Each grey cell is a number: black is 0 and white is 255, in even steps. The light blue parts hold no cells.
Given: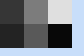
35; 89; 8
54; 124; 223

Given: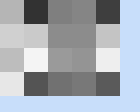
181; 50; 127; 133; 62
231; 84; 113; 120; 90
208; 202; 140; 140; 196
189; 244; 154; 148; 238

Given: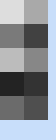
35; 51
122; 65
107; 79
188; 135
221; 169

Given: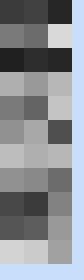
32; 45; 38
72; 59; 130
59; 65; 38
85; 93; 153
122; 100; 196
122; 108; 217
145; 137; 108
175; 153; 183
145; 168; 79
189; 175; 183
211; 203; 161

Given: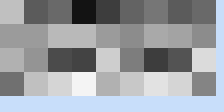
192; 91; 105; 19; 61; 99; 118; 91; 105
177; 148; 75; 67; 206; 125; 61; 83; 219
155; 155; 185; 185; 155; 140; 169; 163; 140
112; 192; 213; 244; 177; 200; 226; 213; 132

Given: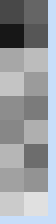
23; 86
72; 101
182; 109
141; 123
161; 147
196; 155
135; 175
167; 188
203; 224

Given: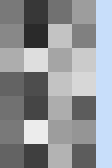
136; 42; 195; 128
121; 55; 113; 157
99; 63; 179; 92
113; 69; 173; 92
99; 77; 195; 215
173; 222; 165; 203
121; 236; 157; 149

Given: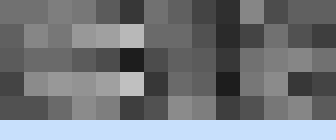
82; 82; 105; 140; 126; 62; 82; 140; 126; 62; 82; 119; 133; 90
90; 105; 105; 90; 75; 29; 75; 97; 90; 55; 113; 126; 133; 113
113; 113; 126; 119; 90; 55; 113; 97; 68; 48; 133; 75; 97; 97
97; 133; 119; 153; 159; 184; 105; 105; 82; 42; 68; 113; 82; 62
68; 140; 153; 146; 159; 192; 55; 105; 97; 29; 119; 140; 55; 68

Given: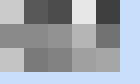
203; 88; 76; 231; 63
196; 122; 130; 160; 166
138; 138; 146; 181; 114
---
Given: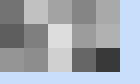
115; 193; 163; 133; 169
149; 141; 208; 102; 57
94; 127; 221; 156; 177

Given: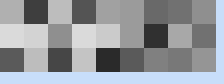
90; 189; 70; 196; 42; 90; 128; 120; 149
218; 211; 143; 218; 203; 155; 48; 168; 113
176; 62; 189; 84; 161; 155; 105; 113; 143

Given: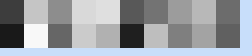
25; 248; 102; 203; 177; 31; 190; 127; 163; 96
61; 197; 141; 217; 223; 88; 115; 156; 184; 108

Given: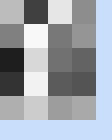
51; 242; 91; 84
30; 216; 113; 99
128; 248; 120; 149
175; 204; 157; 169
188; 64; 230; 141

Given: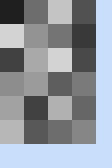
141; 155; 94; 122
183; 88; 109; 134
211; 147; 116; 57
162; 65; 177; 102
31; 109; 196; 81
65; 169; 211; 73

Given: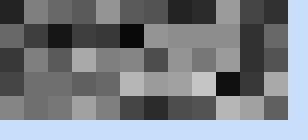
104; 62; 22; 62; 56; 9; 148; 141; 141; 141; 49; 104
56; 127; 90; 169; 127; 133; 77; 148; 119; 155; 49; 83
35; 127; 104; 90; 148; 90; 83; 35; 43; 155; 69; 49
69; 111; 111; 96; 104; 182; 155; 161; 197; 16; 56; 169
133; 111; 119; 161; 127; 69; 43; 77; 83; 182; 161; 96

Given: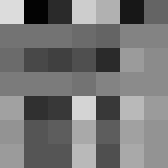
220; 3; 42; 205; 177; 23; 100
161; 48; 56; 212; 56; 185; 155
107; 72; 64; 79; 42; 155; 139
155; 85; 85; 185; 79; 169; 147
147; 85; 93; 169; 93; 161; 147
115; 115; 115; 107; 100; 131; 131
123; 123; 123; 115; 131; 139; 139
